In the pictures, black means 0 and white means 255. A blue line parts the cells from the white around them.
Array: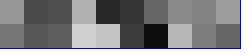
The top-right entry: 157
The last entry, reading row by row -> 102
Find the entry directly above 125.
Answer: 131
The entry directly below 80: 94
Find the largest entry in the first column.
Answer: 151
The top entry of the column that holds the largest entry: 177

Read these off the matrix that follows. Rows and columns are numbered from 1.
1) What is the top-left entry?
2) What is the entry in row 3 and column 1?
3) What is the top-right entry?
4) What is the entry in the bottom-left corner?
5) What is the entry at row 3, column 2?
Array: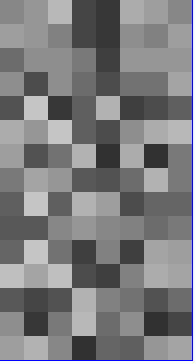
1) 135
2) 108
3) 135
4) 158
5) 142
